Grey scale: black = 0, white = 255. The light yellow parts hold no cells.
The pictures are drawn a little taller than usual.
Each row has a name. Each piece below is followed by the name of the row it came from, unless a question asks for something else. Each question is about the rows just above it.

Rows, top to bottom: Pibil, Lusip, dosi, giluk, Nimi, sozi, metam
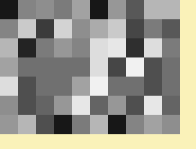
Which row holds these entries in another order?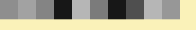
metam
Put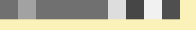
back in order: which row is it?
giluk
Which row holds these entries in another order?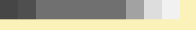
giluk
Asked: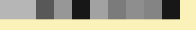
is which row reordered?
Pibil

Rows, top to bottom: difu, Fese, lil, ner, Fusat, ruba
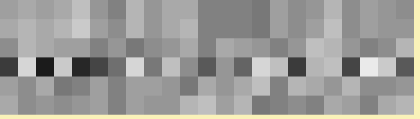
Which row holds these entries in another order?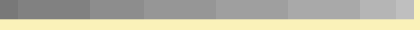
difu
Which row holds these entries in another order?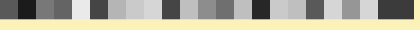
ner
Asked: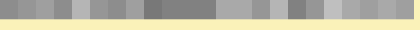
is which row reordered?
difu
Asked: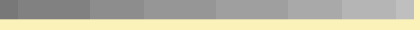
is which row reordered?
ruba
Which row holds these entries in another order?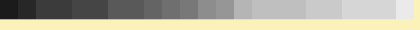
ner
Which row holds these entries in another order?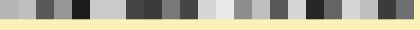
ner

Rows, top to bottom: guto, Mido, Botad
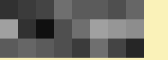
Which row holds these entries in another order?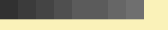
guto
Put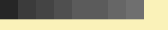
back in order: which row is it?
Botad
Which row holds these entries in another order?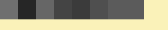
Botad
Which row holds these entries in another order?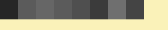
Botad
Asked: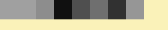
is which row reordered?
Mido
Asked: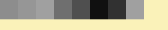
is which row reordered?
Mido
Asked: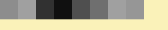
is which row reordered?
Mido

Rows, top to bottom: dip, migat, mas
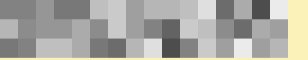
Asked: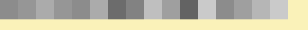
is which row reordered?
migat
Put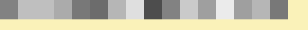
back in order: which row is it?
mas

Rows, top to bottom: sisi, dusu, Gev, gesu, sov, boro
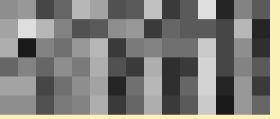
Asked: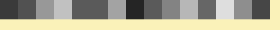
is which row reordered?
sisi
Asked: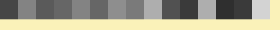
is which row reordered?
gesu

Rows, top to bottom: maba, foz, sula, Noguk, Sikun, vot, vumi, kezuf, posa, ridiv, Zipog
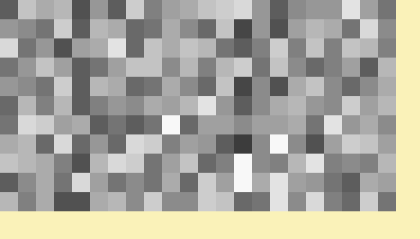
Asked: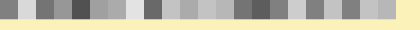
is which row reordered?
sula
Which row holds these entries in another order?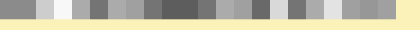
ridiv
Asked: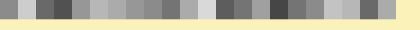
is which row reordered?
foz
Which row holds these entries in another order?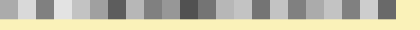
sula

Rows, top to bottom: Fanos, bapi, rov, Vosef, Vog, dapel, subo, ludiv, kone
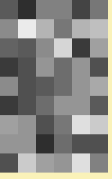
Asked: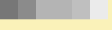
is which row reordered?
bapi
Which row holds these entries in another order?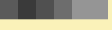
dapel
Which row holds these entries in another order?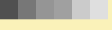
subo
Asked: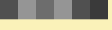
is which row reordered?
Vosef

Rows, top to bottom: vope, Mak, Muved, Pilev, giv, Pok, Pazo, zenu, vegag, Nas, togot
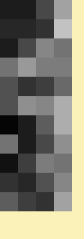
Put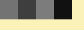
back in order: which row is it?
vegag
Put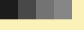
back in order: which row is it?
Muved

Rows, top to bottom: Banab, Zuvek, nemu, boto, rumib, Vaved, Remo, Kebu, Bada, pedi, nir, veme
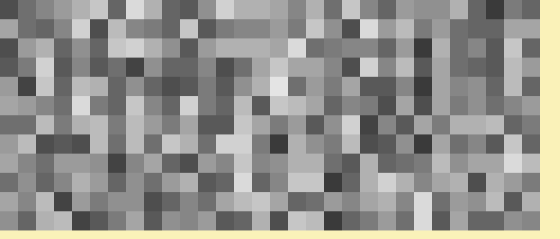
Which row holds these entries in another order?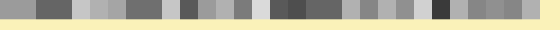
nemu
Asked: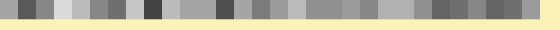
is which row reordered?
nir
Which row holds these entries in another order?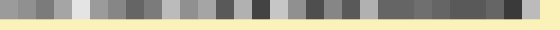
rumib
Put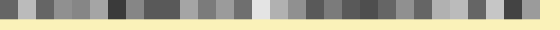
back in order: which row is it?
rumib
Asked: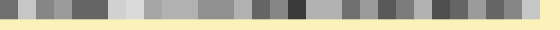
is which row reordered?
pedi
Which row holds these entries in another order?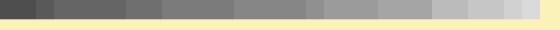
Zuvek
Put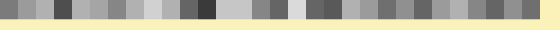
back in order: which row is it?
pedi

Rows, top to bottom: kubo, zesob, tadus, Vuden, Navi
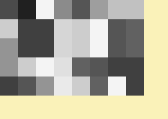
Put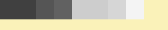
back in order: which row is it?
zesob
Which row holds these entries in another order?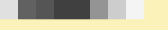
Vuden
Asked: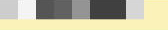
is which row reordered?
tadus
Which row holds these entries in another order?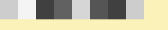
zesob
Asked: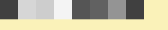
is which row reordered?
tadus
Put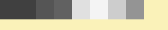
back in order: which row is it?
Vuden

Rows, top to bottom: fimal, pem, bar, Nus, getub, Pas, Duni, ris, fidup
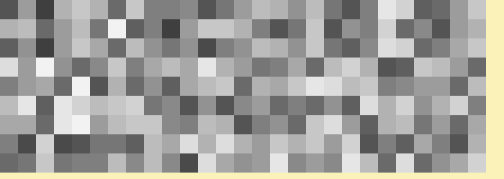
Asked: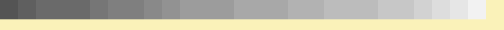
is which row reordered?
Nus
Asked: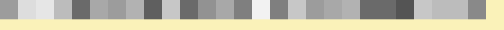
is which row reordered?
getub
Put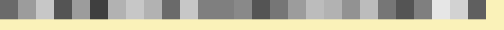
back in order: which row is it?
fimal
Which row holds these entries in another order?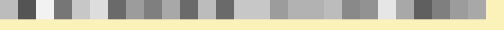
Duni

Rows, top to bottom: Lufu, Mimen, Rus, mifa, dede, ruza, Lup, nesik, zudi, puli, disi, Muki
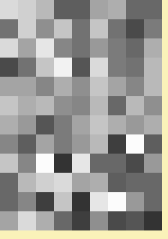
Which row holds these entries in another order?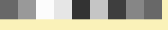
disi
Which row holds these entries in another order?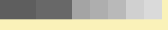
Lufu
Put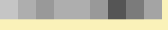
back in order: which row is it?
Lup

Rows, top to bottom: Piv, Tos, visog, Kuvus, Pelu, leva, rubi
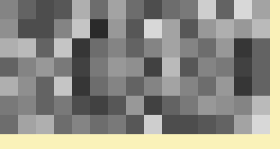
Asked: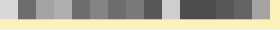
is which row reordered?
rubi
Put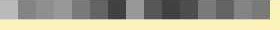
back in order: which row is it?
leva
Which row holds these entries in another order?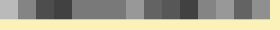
leva
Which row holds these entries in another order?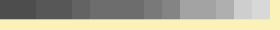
rubi

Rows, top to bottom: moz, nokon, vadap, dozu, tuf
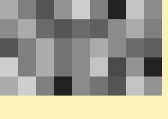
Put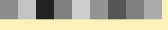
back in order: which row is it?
moz
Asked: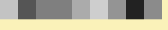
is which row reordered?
moz
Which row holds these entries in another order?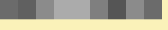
nokon
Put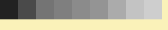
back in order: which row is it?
dozu
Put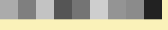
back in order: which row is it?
tuf
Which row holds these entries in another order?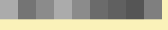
vadap
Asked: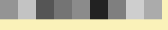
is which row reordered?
tuf

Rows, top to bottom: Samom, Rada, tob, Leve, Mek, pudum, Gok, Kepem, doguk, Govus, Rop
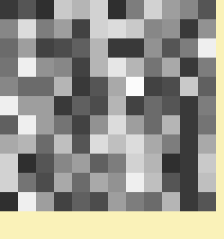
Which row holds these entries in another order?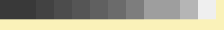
pudum
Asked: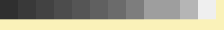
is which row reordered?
Rop
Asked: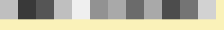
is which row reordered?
Govus
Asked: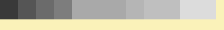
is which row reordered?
Kepem
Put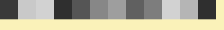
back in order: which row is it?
doguk
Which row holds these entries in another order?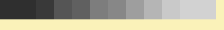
doguk
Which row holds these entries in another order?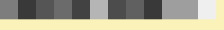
pudum

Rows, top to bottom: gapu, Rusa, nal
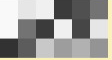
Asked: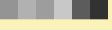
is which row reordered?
nal
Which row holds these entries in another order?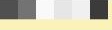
gapu
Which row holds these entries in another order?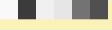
gapu
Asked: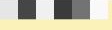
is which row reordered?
Rusa

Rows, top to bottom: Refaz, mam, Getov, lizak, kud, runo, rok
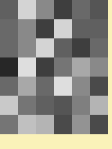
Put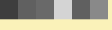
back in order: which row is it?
mam
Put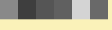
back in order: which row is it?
Refaz
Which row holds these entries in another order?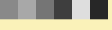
lizak
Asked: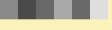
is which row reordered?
kud
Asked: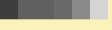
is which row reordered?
mam
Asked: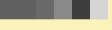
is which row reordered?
mam

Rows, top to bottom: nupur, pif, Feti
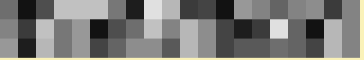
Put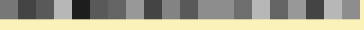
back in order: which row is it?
Feti
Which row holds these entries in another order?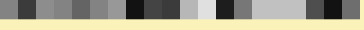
nupur
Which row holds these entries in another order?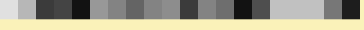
nupur
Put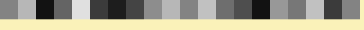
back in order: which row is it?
pif
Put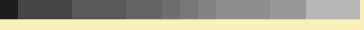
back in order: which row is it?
Feti

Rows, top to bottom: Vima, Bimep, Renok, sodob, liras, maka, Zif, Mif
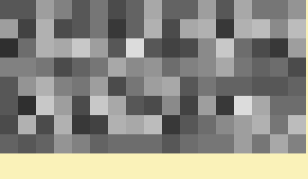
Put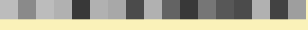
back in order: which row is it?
Bimep
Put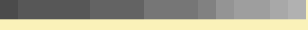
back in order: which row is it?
liras
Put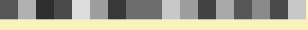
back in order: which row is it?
Renok
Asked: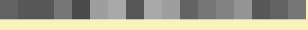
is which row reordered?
Vima

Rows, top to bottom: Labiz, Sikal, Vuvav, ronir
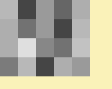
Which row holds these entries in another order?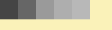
Labiz
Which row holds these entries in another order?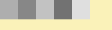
Vuvav
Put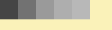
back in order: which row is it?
Sikal
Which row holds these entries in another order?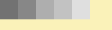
Vuvav
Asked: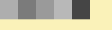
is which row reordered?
ronir

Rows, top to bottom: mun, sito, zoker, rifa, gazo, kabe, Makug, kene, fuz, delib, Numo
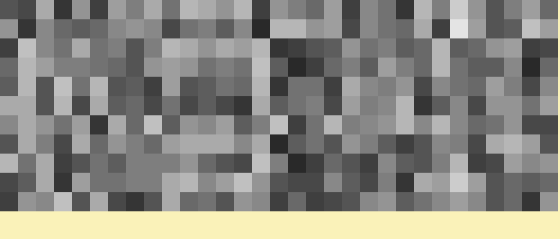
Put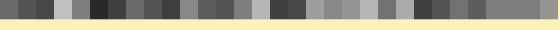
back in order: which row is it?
fuz
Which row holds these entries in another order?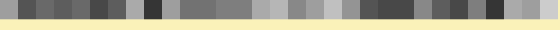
delib

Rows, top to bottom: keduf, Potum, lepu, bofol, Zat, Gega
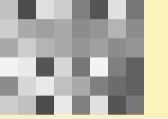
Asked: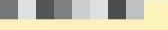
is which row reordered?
keduf
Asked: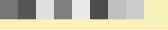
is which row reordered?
Gega
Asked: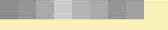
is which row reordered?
lepu

